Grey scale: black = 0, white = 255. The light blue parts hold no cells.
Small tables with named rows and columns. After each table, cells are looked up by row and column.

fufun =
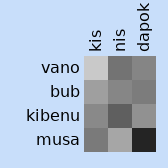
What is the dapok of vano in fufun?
133
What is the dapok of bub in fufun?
124
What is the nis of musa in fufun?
166
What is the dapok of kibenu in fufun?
145
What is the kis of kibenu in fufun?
137
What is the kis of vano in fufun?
201
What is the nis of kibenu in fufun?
95
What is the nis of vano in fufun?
115
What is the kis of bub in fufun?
159
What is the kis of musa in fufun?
122
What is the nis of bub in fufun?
134
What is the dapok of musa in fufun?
36

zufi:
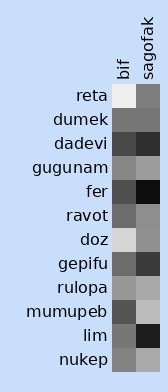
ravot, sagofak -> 142
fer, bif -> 80
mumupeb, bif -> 84
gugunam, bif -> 135
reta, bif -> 239
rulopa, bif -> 151
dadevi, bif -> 73
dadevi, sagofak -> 47
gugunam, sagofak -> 156

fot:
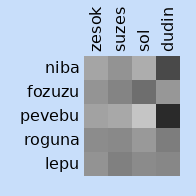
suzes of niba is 147
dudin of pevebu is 42
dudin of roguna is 125
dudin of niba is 73
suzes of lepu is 128
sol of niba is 173
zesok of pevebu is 162
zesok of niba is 165
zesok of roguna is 140
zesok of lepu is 147
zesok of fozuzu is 148
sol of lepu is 139
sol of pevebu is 197
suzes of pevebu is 168
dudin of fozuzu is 151
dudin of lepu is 135
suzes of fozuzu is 132
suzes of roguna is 137
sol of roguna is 153
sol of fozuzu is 110
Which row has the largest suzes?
pevebu

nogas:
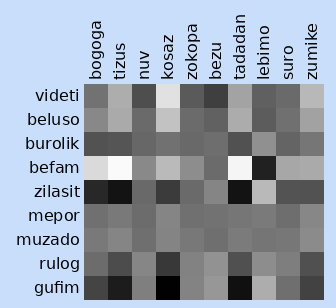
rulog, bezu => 146
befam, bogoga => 218
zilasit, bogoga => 40
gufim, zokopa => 131
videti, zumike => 184
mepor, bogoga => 112
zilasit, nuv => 105
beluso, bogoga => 136
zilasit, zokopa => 106
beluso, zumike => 162

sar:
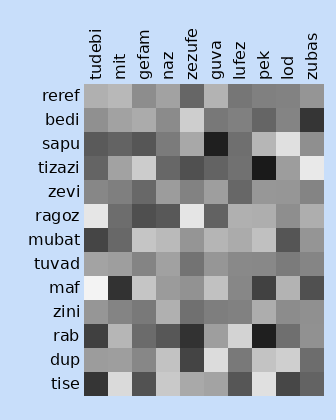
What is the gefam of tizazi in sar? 204
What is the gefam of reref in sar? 141
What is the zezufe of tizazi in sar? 80
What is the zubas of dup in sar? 109
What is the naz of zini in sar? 176
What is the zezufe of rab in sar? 50
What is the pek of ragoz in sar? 174
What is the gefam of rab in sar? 107
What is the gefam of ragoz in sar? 79
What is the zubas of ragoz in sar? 174
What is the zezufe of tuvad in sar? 115
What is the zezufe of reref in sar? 102
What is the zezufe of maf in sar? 146
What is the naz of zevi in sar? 156
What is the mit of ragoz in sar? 109
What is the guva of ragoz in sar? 98
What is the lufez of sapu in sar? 111
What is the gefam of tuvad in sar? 132
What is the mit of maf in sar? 50

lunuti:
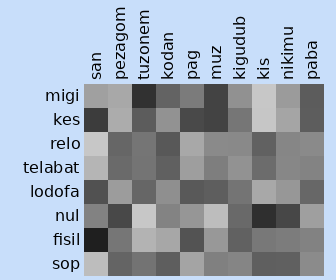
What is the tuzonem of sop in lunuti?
115
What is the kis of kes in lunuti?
198
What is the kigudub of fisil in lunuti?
97
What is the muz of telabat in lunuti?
126
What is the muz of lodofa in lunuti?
94
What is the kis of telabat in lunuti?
108
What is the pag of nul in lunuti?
150
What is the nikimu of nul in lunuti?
71
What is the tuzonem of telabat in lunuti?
116

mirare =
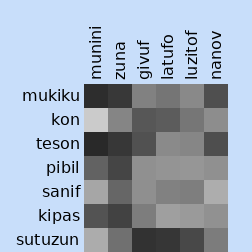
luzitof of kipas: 154
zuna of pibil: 69
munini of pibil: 98
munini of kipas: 83
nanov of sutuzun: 124
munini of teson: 41
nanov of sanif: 173
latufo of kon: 92
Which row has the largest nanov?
sanif

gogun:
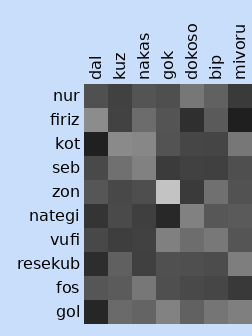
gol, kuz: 106
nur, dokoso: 119
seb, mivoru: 79
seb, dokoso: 65
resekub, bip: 76
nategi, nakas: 63
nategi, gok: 40
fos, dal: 86
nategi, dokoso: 129
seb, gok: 59
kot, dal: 32
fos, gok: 79
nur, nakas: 84
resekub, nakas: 64
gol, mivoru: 127
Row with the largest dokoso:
nategi

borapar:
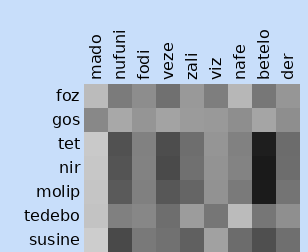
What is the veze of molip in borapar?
87
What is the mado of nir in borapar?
199
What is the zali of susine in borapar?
96
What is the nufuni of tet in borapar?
81
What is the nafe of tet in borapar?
129
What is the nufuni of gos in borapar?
168
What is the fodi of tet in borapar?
129
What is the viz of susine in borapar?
161
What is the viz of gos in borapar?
153
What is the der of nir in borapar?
109
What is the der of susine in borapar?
111
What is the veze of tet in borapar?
77
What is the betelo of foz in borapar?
119
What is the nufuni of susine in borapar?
73
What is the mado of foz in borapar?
187
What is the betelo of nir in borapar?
26
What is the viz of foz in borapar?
126

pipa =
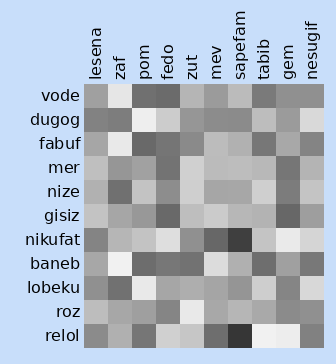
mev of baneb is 220
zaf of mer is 150
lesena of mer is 191
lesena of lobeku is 144
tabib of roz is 169
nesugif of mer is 180

